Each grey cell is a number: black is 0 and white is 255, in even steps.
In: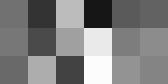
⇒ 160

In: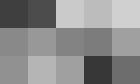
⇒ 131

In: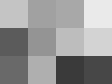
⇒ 189

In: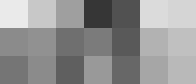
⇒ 111

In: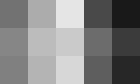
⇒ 202

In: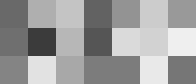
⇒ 183

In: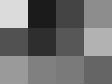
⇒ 87

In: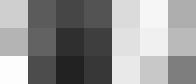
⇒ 47

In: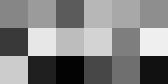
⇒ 189

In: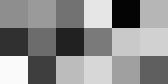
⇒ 33
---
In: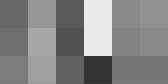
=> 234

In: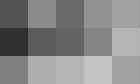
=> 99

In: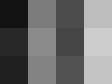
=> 139

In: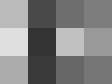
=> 51

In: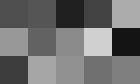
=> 138

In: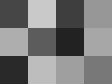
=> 92

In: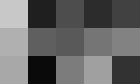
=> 89
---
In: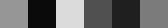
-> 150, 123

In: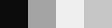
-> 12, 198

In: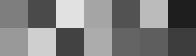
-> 126, 60

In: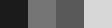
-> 27, 215

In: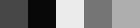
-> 71, 174

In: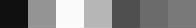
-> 16, 121
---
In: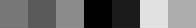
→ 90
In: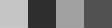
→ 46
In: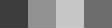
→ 146
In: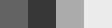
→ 55
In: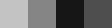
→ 133
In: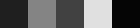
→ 132
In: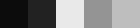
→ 34
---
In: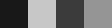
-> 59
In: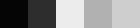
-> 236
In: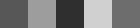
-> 47
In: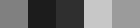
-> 47
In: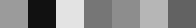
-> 227
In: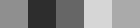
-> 102
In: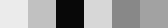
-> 8
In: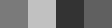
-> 51
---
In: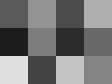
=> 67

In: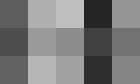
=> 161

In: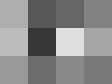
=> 108

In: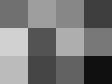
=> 69

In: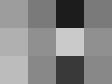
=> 136

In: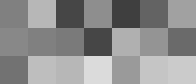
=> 154

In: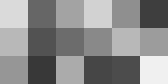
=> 70

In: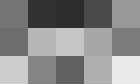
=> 96

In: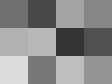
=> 120
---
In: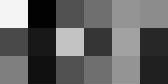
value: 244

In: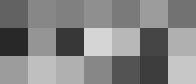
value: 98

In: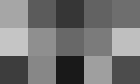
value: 166

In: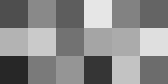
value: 78

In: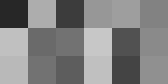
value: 39

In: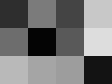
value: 46

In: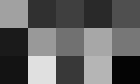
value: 161

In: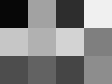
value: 7
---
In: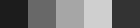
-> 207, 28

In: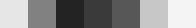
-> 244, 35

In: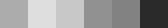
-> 222, 42

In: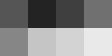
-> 233, 35

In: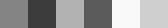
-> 249, 60

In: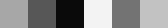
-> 243, 10

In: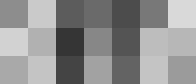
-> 217, 53

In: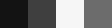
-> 246, 19

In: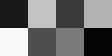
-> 250, 4

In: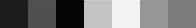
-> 241, 5
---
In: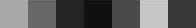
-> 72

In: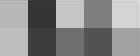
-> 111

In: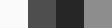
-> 78

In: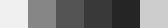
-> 57

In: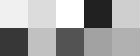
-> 83

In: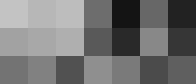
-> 122

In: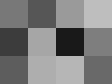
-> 174

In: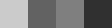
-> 98
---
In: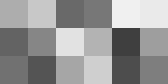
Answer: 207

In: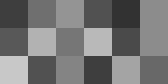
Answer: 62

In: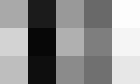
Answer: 139

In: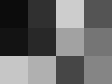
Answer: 176

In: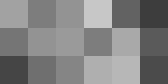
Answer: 175

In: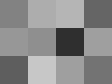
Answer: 199
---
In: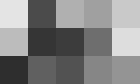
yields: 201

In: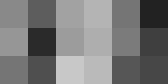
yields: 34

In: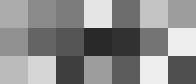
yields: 157

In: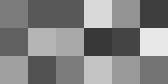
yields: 62

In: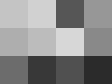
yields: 151

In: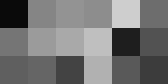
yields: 109

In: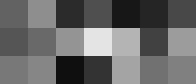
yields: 72

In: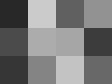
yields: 146

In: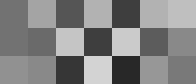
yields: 191

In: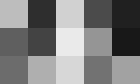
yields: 32
